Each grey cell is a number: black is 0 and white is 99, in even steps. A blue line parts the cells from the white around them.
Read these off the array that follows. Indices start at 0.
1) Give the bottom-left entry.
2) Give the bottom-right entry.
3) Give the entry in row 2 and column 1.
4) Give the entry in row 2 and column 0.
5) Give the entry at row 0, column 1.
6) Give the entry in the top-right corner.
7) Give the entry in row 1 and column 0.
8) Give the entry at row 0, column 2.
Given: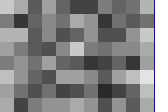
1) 66
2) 66
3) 70
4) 70
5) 66
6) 70
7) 48
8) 35

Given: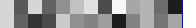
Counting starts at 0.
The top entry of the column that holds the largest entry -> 96
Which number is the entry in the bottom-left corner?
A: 83
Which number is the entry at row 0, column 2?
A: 83
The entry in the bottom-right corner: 65
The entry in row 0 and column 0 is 83
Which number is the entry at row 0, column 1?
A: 34

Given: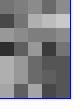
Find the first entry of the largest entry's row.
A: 28
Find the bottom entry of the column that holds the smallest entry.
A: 64
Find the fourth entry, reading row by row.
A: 41
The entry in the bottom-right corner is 33
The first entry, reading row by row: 45
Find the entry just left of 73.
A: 68
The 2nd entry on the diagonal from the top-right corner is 73
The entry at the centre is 59
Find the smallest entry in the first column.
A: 18
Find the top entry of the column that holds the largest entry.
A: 54

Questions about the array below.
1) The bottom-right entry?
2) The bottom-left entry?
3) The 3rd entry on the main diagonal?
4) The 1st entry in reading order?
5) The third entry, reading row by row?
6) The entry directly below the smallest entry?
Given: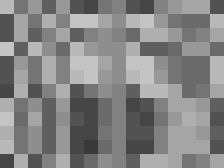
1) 64
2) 27
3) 37
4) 72
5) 59
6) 41

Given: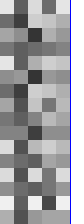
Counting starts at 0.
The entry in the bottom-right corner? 64
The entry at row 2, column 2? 20
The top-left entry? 89
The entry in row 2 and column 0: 64
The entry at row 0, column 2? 85
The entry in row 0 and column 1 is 37
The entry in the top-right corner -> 89
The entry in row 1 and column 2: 80
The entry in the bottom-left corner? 68
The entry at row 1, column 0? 42
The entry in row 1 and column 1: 24
